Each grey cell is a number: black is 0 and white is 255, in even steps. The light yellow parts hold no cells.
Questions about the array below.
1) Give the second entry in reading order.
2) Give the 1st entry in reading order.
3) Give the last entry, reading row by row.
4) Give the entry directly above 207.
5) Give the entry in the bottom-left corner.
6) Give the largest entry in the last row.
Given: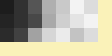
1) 49
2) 29
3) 220
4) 201
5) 43
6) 235
